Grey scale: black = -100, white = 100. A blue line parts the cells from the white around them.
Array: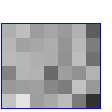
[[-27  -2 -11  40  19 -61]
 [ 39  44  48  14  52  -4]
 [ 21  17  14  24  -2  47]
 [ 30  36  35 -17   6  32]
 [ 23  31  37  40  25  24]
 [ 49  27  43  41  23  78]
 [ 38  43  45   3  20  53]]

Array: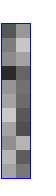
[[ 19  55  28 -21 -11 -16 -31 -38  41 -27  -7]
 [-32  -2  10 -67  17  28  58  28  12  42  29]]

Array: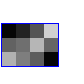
[[ 63 -21 -95]
 [-33  43 -27]
 [-73 -13  -1]
 [-95 -23  39]]

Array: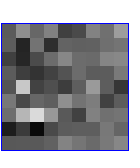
[[ 23  -9   7  -5 -58 -28  -9 -21   6]
 [-12 -13   4 -28 -27 -49 -12  -6  -5]
 [  2 -24 -17 -28  21  -2   1 -26 -17]
 [-42 -25 -15 -15 -26 -10 -49 -26  -8]
 [-50 -22   6 -35 -52  12 -30 -28   3]
 [  1 -64 -15 -48 -38 -26  19 -42 -24]
 [-19 -10 -41 -60 -48 -20  71 -92 -30]
 [ 12 -72 -70 -51  57 -43  43 -54 -30]
 [-29 -27 -50 -28 -34  -6 -14 -77 -31]]

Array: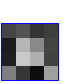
[[-51 -47 -48  25]
 [-59   7  38 -89]
 [-34  42  58 -58]
 [-46 -79 -75  -1]]

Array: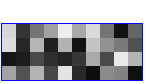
[[-20 -37  41 -88]
 [-86  -5  83   3]
 [ -9  14 -43   9]
 [ 71  53  33 -89]
 [ 32 -86 -57 -68]
 [ 86  40 -72  78]
 [ 26 -76 -63 -45]
 [ -8  42 -43  41]
 [-59 -70 -77 -36]
 [ 68  73 -83  28]]
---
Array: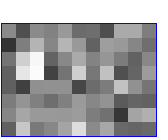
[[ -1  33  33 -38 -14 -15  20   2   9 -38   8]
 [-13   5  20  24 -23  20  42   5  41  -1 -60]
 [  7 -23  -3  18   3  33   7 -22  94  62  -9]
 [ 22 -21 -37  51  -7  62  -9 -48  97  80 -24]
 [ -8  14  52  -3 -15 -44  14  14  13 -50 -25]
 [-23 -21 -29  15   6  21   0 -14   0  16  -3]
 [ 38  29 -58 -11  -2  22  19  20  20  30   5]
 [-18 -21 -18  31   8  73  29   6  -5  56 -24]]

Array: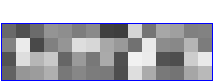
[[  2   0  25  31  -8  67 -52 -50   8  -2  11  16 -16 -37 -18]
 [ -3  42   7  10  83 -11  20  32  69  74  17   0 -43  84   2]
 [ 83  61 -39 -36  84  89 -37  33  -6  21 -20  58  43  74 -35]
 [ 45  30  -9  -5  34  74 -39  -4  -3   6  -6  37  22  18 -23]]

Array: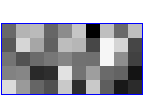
[[  49  -17   50 -100   55   10  -20   46   41  -18]
 [ -45   67   93  -44   43   48  -24   30   68  -30]
 [ -49   11   93  -12  -11    4   -7  -16  -36   -9]
 [ -84  -22  -17   24  -10   77  -64  -68    5    2]
 [ -66  -81  -26   58  -65   58  -37  -21   21   72]]

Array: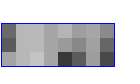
[[  8  30  24  42  30  45  44 -18]
 [-20  26   7  21  30  45  44 -29]
 [-43  24 -29 -56  30  54  44  29]]

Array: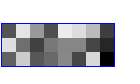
[[-51  46  73  85 -39  20  79 -35]
 [-70 -45   5   5  -6 -49 -13  75]
 [-99  69 -45   7 -18 -31  61 -24]]

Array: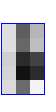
[[ 42 -26  74]
 [ 49 -19  75]
 [-48 -66  62]
 [-66 -87  66]
 [ 91 -16  72]]

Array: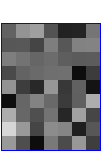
[[ -8 -72 -73 -35  25  15 -23]
 [  3   2 -32  -1 -46 -31 -32]
 [-28 -29 -26 -15 -20 -10  -1]
 [-53 -90 -12 -13 -17 -22 -42]
 [-84 -24 -56  18 -69 -52  15]
 [ 36 -25 -54 -18   3 -20 -89]
 [-45  26 -70 -10 -38 -19  36]
 [-32 -76   4  10 -46  20  68]
 [-51  19 -41  -5 -90 -39  20]]
